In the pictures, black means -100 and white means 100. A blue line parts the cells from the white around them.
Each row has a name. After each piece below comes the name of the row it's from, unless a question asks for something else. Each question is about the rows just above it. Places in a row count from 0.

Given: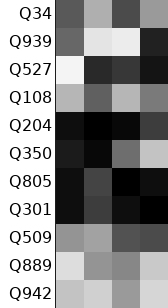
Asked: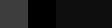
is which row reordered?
Q301
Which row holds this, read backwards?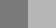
Q108
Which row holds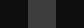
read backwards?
Q301
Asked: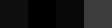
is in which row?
Q204
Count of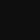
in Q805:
2
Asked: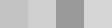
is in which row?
Q942
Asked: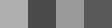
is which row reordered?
Q34

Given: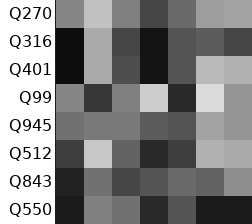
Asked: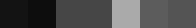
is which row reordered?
Q316
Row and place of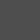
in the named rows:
Q401, 2
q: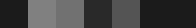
Q550
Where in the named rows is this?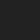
Q843, 0

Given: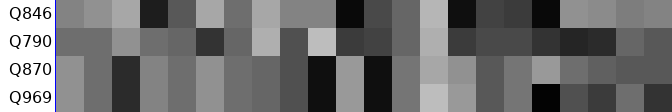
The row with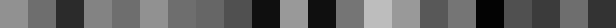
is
Q969
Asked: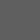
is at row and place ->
Q870, 19
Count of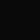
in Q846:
2
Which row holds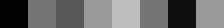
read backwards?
Q969

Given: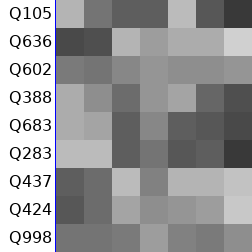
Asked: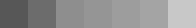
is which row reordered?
Q424
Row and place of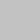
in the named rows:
Q437, 6
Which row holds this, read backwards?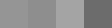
Q424
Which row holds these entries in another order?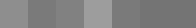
Q998
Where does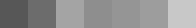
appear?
Q424
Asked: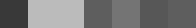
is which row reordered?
Q283

